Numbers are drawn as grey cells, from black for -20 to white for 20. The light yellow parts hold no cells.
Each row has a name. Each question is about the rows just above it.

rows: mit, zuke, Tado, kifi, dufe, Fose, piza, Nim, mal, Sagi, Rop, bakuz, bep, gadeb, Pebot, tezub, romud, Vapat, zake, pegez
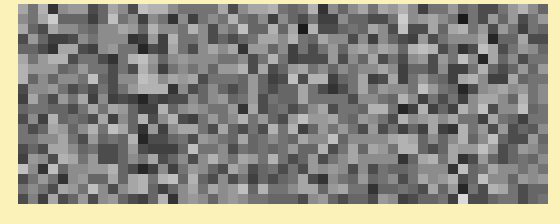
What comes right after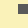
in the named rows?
[2]
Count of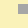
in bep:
6
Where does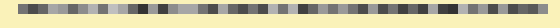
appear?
bep
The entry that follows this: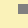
[-10]
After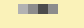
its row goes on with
[ -2  10  -4  -4   8  -4   6 -16   8  -8  -8  -4  -2  -4   6   2  -8  10
  -8  -8   6  -4   6   8  -2   4  -8   4  -2 -10  -2  -4]

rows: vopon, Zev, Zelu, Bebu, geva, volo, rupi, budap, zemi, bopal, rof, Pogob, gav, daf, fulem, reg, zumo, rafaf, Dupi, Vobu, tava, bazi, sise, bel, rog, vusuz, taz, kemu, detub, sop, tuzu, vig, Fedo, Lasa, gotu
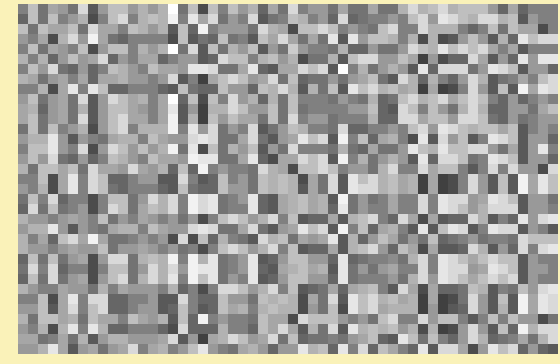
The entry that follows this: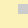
[4]
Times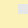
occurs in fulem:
5
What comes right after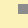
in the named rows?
[-2]

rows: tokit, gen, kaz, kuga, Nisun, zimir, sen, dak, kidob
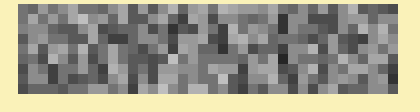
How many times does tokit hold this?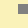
0
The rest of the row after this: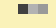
[ -6  -2  -8   4   4   2   2  -2   6   4   4 -10   4   6   6  -8  -6   2
   8  -8   2  -2   6   6   2  -4 -10]
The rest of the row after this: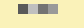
[ -2  -2  -2  -2  -4   4  -2   6 -14   2  -2  -2  -4  -2   8   2  -4   6
   6  -6]
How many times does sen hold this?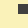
4
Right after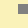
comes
[2]
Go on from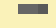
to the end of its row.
[ -2  -2   4   4  -2   2 -10   6   2  10   2  -2   8   8  -2   2  -6 -10
  -2  -6   2   2  -8   2  -8   2   6  -6  -4  -4   2   2  -6]
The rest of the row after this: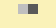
[ -8   2   2   8  -4 -10   4  -2  -6   2   4   2  -6   2   4 -12]

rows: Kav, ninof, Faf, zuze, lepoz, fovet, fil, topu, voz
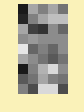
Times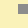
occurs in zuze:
4
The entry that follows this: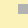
[14]
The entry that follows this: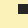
[0]

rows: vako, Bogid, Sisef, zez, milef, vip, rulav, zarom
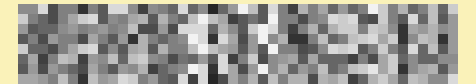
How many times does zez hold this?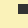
6
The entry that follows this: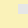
[6]
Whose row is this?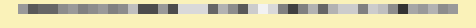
Sisef
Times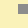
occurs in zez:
3

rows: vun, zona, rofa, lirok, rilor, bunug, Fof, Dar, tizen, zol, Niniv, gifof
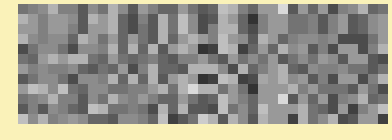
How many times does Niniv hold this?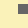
4
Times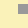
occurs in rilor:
6
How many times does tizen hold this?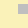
2
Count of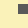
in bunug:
5
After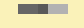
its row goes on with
[ 8  2 -8  8 -4  0  4  8 -4 -6  2  0  0  2 -2 -2 -6 -2]
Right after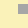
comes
[4]

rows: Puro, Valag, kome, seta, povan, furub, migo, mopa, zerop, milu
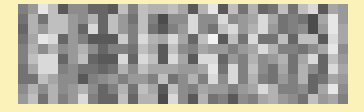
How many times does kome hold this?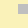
5
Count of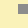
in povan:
6
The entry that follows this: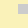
[0]
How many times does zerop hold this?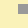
4
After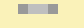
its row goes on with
[-4 14 -4 10  4  0 10 -2 -6  0  4 14  2 -2 10 14  4  8 14  4 -2  0  2 -8
  4 16  6]
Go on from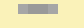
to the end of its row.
[16 -2 14  0 10  2 -2  6 -2  8  2 -4 14  6]

